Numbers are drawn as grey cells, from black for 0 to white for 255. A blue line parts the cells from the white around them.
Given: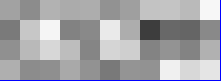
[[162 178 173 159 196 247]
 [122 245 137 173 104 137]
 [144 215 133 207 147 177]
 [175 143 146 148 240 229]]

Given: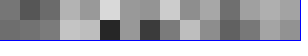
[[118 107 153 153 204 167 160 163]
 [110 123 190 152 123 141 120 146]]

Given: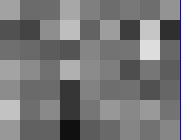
[[162 108 127 120 147]
 [ 81 142  99  61  47]
 [111  92 133 116 103]
 [163 113 139  78  93]
 [140 107 130 112 102]
 [194 137 118 136 115]
 [152  98  92 133 134]]

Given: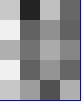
[[200 192]
 [240 144]
 [175 170]
 [240 148]
 [199  81]]

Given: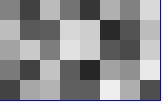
[[130 187  54 129]
 [189  93 206  83]
 [163 125 207  74]
 [122 195  38 144]
 [ 67 179  94 174]]

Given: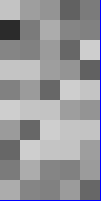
[[195 148 123]
 [ 43 172 129]
 [133 155 206]
 [196 158  97]
 [129 103 196]
 [206 195 148]
 [155 206 195]
 [103 196 158]
 [123 133 155]
 [172 129 103]]

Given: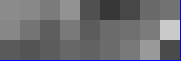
[[139 123  80  71 114]
 [135  94  92 112 202]
 [ 90  92  98 121  74]]

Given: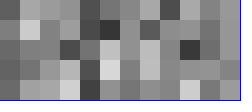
[[ 95 155  80 135  77 131]
 [126 130  74 144 141 115]
 [105 129 115 145 133 110]
 [ 99 152  80 127 136 147]
 [106 167  65 118 133 121]]

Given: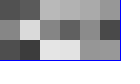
[[ 81 185 170]
 [134 133 139]
 [ 78 229 150]]
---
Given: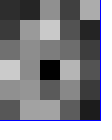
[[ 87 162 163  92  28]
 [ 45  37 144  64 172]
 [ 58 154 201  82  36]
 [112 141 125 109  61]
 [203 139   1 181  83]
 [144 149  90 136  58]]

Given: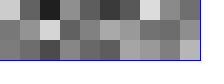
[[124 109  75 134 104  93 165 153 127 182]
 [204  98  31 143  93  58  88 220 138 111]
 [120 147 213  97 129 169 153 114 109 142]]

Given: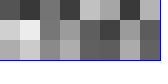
[[173 203 138 173  96  93 171  98]
 [ 84  56 116  61 193 166  57 180]
 [208 236 119 155  94  65 155  92]]

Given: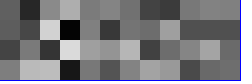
[[126 186 189  23 120  84 131 163 153  74 105 110]
 [ 96  39 138 174 123 132 113  67  59 120 130 128]
 [ 93  71 210   4 128  56 116 109 159  80  80  80]
 [ 68 122  52 218 159 148 182  65 109 133 164 106]]

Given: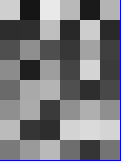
[[122 154 185 109  53 116]
 [207  21 233 185  26 180]
 [ 45  46 191  40 205  41]
 [ 79 143  78  55 163  63]
 [140  30 158  68 212  59]
 [106 169 180  79  46  72]
 [143 171  58 144 175 143]
 [187  53  45 211 218 212]]

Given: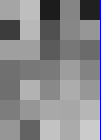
[[150  99 194 171 203]
 [165 190  28 133  32]
 [ 60 184  80 135 150]
 [159 159  91 119 107]
 [112 120 122 157 131]
 [111 178 137 172 151]
 [125 150 168 167 182]]

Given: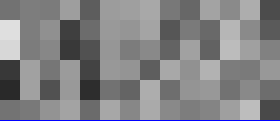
[[115 121 147 163 107 167 135 170 137 125 132 159 189  73]
 [114 125 123 158  93 156 159 168 120 103 163 138 173  76]
 [223 125 144  63 108 153 149 164  86 122 105 182 138  90]
 [215 124 135  57  81 150 124 137  99 161  98 188 160 129]
 [ 56 161 118 155  67 152 148  94 168 145 178 124 122 152]
 [ 41 161  81 153  45 114 100 173 110 148 152 114 137 109]]
